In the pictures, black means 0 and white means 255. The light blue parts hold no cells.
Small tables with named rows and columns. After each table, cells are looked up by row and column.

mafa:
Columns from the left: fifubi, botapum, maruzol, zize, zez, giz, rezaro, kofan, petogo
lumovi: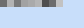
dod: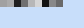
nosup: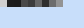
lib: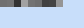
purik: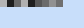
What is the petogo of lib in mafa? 149
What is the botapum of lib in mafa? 115
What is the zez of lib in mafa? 115
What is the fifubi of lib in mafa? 112
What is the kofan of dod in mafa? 136
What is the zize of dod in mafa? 112
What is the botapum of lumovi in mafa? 179
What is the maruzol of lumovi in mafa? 121
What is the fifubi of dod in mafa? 161
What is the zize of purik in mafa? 176
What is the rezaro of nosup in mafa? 46
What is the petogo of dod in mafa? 105
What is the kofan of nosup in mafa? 108
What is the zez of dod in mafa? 183
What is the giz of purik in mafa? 86
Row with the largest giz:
dod

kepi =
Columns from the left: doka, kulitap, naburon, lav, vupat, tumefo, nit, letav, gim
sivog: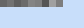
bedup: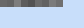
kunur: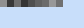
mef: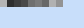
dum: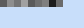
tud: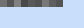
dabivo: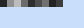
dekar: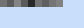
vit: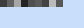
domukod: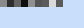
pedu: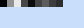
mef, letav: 177
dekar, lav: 91
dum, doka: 92
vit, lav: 35
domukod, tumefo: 84
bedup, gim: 111
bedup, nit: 97
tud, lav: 73
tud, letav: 95
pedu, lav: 71
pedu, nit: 92
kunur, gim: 112
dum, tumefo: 111
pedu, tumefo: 66
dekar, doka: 114

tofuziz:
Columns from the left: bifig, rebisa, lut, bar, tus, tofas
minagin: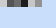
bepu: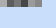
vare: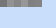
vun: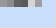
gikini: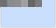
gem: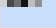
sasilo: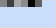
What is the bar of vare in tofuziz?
151
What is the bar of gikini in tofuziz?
161
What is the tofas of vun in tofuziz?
157
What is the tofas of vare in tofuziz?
131
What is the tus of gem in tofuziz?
191
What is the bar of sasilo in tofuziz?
139
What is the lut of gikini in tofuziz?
142
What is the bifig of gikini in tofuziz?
112
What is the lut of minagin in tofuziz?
108
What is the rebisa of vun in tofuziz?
139
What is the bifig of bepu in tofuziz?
173
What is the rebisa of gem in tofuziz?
73
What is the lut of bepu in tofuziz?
119
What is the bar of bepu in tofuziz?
71
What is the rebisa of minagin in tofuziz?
85
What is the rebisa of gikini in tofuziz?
139
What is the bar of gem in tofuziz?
19
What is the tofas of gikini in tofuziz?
124
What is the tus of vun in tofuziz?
212

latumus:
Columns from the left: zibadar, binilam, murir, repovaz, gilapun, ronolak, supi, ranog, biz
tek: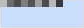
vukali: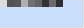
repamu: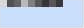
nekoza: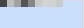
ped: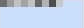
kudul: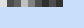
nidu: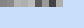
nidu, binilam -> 139
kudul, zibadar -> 225
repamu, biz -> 56
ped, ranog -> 79
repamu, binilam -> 82
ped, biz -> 200
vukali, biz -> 46
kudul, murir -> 97
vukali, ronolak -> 99
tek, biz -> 58
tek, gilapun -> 83
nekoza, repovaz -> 84
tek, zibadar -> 187
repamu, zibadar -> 217
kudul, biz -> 50
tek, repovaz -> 126
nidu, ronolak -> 92
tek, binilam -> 108
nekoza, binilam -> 192
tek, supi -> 77
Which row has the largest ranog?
nekoza

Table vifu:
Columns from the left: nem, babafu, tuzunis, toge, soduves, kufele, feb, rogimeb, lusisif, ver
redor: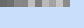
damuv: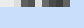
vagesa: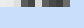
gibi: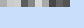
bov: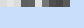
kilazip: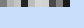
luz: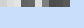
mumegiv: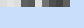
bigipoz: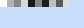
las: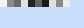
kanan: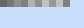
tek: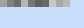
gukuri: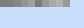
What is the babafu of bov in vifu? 229
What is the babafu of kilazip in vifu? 181
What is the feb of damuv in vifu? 105
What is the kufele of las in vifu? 95
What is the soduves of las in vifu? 35
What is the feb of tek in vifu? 105
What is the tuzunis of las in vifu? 105
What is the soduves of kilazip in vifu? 189
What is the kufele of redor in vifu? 125
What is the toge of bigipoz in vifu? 215
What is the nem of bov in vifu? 220
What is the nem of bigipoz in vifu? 254
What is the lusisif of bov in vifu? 71
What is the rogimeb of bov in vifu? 79
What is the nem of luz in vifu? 209
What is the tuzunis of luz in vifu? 228
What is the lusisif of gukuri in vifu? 178
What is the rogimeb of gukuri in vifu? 169
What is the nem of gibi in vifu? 174
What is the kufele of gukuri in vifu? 123

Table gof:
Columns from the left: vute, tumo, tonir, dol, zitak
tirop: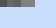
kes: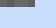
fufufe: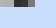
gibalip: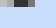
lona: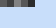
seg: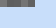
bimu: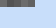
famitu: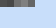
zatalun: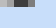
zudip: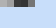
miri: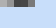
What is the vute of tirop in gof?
82
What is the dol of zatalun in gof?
62
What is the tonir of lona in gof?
131
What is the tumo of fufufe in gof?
177
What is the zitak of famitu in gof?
101
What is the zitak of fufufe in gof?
121
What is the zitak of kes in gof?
97
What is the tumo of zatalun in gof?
161

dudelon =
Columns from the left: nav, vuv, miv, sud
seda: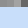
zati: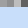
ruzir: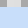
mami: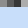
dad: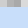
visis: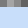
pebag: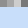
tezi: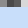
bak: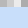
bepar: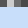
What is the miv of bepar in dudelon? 108
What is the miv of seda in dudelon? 163
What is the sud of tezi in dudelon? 216
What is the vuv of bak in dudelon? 206
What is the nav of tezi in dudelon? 140
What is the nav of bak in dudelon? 184
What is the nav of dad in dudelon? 206
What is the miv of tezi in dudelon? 91
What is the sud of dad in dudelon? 218
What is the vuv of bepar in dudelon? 204
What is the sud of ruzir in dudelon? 169
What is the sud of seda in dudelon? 103
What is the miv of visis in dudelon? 137
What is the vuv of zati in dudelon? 143
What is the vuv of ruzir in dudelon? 224
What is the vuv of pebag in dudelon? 168
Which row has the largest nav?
dad

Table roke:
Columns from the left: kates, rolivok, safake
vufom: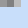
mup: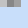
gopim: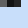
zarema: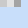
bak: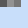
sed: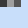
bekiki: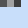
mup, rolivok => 135
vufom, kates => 152
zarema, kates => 202
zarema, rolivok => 227
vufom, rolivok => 128
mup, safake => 160
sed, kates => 56
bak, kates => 88
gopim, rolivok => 19
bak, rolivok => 146
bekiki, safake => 62
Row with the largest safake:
vufom

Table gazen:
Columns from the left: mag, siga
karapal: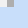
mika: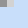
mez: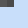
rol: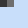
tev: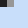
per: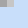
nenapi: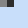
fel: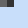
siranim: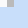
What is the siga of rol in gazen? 110
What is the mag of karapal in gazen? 241
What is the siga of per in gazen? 198
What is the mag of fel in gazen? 101
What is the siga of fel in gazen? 51
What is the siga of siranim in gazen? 186
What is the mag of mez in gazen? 86
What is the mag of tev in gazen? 32

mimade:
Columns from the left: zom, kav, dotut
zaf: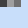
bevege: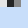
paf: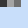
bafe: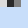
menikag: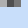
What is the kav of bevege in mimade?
36
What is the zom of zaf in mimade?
63
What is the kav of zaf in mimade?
159
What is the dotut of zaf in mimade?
112
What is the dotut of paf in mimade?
111
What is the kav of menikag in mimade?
79
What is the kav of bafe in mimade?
41
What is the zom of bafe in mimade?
219
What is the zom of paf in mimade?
53
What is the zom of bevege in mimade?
228
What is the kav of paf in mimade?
164
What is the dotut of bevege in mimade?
136
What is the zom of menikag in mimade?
175
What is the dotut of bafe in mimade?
128
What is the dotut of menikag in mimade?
118

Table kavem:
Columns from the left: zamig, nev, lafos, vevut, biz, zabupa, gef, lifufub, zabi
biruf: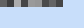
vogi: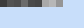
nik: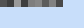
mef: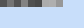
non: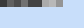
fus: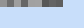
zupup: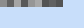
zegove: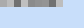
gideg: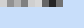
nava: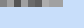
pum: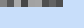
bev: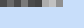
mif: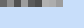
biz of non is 67
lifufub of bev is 193
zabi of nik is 72
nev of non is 96
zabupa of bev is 68
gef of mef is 172
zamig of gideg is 209
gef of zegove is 148
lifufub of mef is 175
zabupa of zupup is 168
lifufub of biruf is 100
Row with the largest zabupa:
gideg

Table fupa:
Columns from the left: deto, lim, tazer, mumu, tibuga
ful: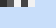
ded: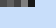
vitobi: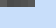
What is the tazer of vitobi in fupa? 78
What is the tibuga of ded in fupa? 23
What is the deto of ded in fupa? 76
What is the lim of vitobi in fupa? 75
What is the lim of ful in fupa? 92
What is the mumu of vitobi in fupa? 81
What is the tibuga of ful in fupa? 241
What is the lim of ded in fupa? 96
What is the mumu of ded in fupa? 127

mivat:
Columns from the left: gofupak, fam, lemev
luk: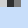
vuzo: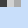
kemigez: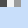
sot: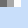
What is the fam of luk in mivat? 48
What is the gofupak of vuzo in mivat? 62
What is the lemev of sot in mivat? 252
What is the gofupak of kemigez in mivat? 76
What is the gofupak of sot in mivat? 109
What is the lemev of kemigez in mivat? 156
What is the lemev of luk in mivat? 125
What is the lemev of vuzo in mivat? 171
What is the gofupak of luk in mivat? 208
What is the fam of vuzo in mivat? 209
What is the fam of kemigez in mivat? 243
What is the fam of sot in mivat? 168

